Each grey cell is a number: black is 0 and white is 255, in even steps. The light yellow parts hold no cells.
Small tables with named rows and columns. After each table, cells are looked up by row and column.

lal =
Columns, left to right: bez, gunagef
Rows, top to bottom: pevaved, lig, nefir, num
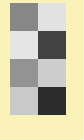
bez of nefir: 147
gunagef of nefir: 205
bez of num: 201
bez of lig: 229
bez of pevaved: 135
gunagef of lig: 66
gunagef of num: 44
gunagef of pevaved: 226
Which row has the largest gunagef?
pevaved

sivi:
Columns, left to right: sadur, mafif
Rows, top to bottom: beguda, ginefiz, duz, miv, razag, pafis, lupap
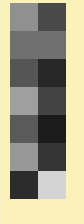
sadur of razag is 90
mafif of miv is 67
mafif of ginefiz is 111
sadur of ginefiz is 112
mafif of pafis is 53
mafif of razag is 28
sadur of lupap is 44
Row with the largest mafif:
lupap

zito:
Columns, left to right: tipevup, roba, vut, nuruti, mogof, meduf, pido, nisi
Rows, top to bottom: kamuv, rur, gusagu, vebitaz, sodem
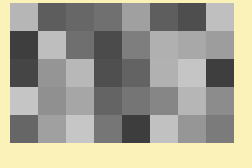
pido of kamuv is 78
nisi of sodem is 123
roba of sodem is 160
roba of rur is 190
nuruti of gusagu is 79
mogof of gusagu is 99

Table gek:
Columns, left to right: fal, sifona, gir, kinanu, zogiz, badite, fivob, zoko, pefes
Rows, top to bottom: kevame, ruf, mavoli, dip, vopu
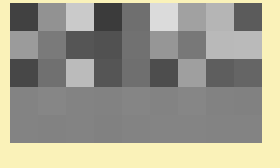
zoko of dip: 130
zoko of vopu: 131
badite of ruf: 150
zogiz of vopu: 131
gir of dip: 131
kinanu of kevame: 59
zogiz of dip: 133
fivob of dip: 134
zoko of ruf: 185
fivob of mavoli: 159
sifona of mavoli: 112
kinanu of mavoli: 85

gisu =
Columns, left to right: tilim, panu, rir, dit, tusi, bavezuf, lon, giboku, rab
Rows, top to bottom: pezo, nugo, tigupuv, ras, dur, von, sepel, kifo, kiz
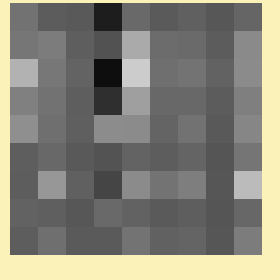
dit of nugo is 82
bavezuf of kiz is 97
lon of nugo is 106
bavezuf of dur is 100
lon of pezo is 96
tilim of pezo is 114
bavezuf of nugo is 108
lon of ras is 104
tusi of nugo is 170
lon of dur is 114
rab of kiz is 124
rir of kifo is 87
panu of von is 104
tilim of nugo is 118
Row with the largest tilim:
tigupuv

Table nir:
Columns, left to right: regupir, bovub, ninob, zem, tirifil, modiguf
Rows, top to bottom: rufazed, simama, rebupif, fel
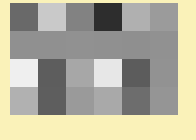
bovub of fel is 94
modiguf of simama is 145
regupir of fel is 177
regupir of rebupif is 239
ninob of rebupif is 167
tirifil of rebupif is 92
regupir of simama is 144
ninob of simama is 145
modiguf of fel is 149
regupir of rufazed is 105
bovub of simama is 144
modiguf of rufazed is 155
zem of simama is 144
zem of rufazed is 45
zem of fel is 169
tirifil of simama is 143
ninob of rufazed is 130
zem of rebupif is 231
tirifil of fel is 109
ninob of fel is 154

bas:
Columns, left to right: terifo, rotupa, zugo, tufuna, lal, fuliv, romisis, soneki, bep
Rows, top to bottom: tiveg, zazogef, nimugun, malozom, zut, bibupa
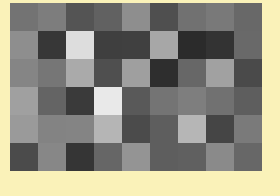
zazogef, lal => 64
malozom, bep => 94
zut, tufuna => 181
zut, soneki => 69
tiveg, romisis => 113
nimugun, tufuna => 79
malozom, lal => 89
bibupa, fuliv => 94
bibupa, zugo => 53
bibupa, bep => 103
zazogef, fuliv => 167
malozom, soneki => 113
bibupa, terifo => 75
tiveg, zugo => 84
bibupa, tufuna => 102
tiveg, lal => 142
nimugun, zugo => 170
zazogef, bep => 105

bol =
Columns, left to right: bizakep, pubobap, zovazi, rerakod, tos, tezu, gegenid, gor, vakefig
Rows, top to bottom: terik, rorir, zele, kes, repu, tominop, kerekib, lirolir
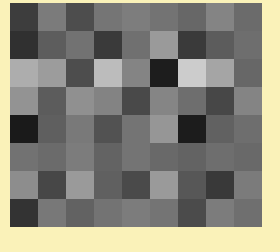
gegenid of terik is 103
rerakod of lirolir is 115
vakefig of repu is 110
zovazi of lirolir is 98
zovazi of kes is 144
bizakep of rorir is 48
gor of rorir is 92
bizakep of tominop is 114
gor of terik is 132
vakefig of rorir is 110
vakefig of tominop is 105

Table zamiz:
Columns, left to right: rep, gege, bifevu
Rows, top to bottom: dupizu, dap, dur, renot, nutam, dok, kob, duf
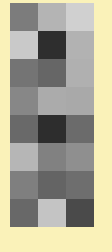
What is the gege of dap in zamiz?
46
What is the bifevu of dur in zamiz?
176
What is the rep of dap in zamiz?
201
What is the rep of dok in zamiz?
182
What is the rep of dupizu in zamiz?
124
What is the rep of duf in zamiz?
104
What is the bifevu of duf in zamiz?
74
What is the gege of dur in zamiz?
102
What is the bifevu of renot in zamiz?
169
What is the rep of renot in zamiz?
135
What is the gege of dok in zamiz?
129
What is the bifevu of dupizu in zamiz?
208
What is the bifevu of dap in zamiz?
178
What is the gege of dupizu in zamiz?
180
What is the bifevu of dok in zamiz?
143
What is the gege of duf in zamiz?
196
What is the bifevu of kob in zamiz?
110
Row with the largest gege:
duf

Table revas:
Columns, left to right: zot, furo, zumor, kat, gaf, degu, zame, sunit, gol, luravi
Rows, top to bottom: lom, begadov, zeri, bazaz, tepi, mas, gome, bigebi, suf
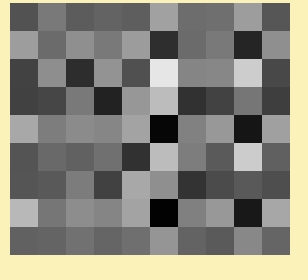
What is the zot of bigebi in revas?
184
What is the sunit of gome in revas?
75
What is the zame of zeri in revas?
133
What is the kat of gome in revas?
65
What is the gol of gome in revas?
89
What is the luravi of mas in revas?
96
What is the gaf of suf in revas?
111
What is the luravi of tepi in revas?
160
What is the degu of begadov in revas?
46
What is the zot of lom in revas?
82
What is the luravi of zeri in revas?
72

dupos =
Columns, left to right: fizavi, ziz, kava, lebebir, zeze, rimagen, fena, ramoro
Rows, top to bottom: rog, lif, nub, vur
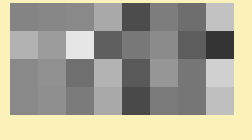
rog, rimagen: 125
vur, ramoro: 191
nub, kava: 111
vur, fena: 118
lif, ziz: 156
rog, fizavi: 132

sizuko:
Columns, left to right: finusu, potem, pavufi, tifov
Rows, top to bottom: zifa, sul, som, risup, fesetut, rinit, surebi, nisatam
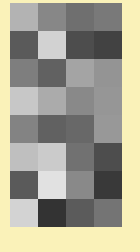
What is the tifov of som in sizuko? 148
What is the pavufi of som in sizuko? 164
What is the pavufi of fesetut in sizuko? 104
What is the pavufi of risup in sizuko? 137
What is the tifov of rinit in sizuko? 77
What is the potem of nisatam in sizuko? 51
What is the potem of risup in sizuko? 171
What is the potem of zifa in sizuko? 135
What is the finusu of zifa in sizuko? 179
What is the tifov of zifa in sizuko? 121
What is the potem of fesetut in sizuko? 97
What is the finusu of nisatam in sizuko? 211

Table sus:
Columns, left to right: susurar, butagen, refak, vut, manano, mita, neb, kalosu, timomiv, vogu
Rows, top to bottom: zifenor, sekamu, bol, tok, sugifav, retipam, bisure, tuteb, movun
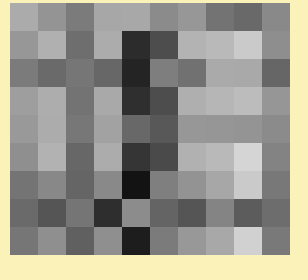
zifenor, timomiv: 105
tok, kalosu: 182
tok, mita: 77
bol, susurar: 123
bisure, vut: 137
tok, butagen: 173
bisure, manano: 19
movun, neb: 152
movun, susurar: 118
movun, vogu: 121
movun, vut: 143
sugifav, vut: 162
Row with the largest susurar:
zifenor

